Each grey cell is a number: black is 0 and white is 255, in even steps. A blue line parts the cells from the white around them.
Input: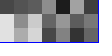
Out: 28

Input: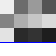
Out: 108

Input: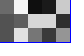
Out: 15

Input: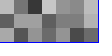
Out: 148

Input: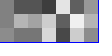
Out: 228

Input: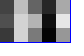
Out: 100

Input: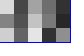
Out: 163

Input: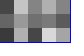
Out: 132
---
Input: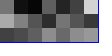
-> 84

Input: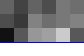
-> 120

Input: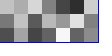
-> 225

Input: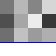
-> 236

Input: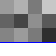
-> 143

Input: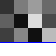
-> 220

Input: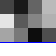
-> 133

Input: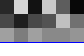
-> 192

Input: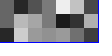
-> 50

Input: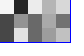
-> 169
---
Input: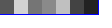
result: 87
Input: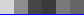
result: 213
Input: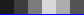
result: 28
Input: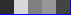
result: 45
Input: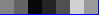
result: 132
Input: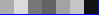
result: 174
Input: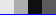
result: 232
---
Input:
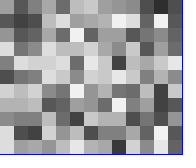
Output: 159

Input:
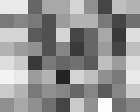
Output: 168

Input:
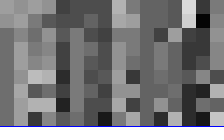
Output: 158

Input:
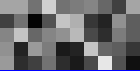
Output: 45

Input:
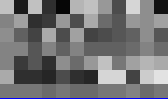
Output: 119

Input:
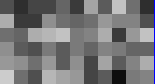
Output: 111
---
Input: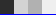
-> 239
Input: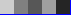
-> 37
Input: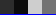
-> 115
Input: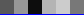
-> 120
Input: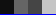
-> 197
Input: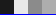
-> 173
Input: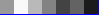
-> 27
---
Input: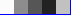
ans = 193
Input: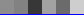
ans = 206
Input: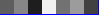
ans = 65
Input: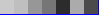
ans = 75
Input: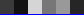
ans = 38
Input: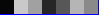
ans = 138
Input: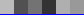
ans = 153
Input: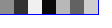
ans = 206
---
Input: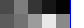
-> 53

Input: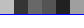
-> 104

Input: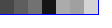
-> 114

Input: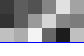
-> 82

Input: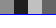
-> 192

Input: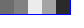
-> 236

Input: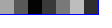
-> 3
